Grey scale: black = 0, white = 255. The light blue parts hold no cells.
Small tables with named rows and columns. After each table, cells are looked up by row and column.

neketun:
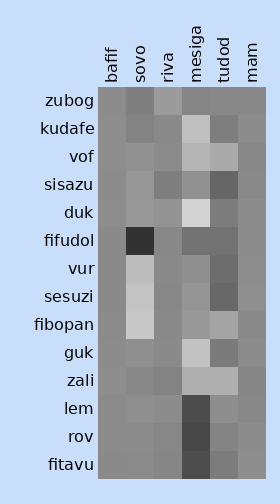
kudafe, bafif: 141
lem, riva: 140
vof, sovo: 145
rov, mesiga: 72
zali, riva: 131
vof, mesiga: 180
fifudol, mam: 140
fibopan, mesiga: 152
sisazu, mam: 137
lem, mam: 136
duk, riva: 147
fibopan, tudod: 164
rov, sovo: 140

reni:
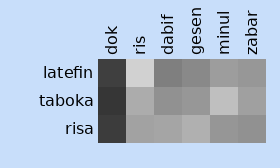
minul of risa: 150
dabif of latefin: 127
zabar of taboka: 160
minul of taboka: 191
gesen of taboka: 151
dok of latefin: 63
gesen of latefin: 137
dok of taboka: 54
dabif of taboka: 145
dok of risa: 60
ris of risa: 162
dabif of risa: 165
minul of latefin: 157
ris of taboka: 172
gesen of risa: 176
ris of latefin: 209
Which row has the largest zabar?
taboka

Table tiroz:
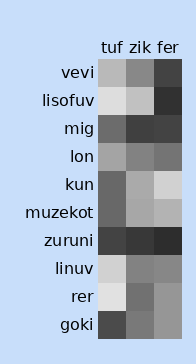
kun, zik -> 170
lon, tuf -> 164
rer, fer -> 150
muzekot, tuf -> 104
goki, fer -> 150
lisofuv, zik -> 193
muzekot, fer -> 179
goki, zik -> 121
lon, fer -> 116
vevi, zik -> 136
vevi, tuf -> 185
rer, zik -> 113
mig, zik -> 64

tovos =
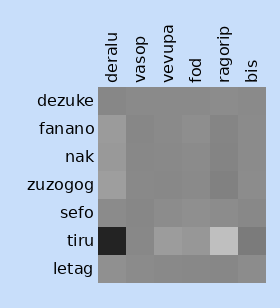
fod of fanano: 142
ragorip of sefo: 140
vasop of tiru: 136
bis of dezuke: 138
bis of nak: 139
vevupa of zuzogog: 136
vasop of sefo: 135
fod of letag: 136
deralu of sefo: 139
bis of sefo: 136
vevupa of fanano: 138
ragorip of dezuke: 140
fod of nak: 139
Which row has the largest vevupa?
tiru

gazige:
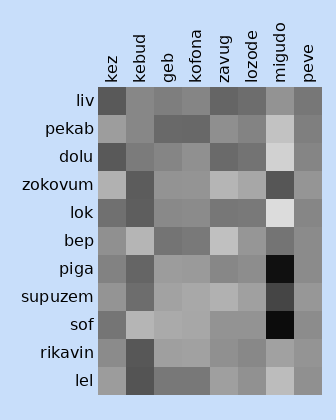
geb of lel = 120
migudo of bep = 116
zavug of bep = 192
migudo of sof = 12
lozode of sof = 147
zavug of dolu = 106
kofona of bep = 121
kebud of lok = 94
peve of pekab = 127
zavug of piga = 135
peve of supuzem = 151
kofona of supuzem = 168
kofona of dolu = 144
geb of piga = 156

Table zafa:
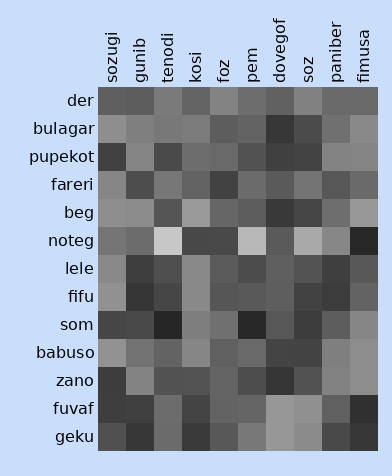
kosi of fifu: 137
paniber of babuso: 127
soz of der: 129
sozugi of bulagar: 142
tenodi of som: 38
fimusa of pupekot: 132
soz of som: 61
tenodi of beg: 85
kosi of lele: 137
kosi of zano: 83
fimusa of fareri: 106
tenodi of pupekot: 74
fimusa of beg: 152
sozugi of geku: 80
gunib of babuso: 114
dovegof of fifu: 94
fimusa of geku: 55
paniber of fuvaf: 96
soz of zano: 82
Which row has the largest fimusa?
beg

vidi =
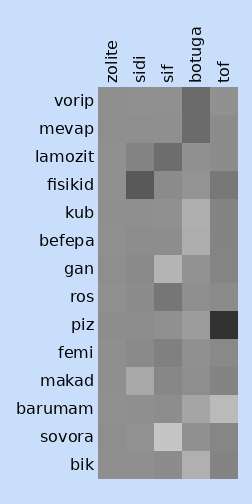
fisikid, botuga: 147
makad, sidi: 168
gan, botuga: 146
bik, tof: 132
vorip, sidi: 144
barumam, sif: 141
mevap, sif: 143
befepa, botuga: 173
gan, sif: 180
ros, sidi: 140
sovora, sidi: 146
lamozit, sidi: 131
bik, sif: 140
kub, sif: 144
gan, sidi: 137
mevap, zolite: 142
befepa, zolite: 144
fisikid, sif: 139
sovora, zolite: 142
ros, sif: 118

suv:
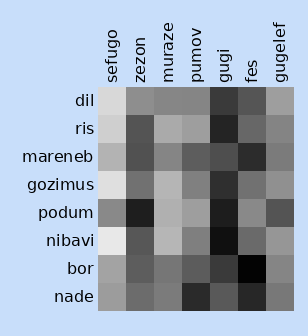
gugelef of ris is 132
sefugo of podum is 137
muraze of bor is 118
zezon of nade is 108
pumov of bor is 92
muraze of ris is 170
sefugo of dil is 216
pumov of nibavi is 127
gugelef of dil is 158
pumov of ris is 158
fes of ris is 103
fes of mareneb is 44
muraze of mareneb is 133
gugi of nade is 89
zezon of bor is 93

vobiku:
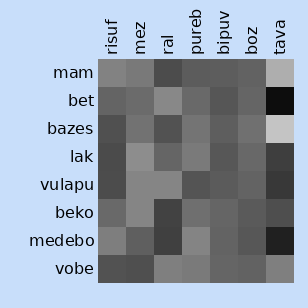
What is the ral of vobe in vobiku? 127
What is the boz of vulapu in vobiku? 99
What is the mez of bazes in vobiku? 114
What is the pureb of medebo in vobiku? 132
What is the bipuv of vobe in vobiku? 101
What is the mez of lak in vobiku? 141
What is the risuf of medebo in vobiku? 126
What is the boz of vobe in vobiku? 98
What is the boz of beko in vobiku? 90
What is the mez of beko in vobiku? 133
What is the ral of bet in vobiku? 136
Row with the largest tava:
bazes

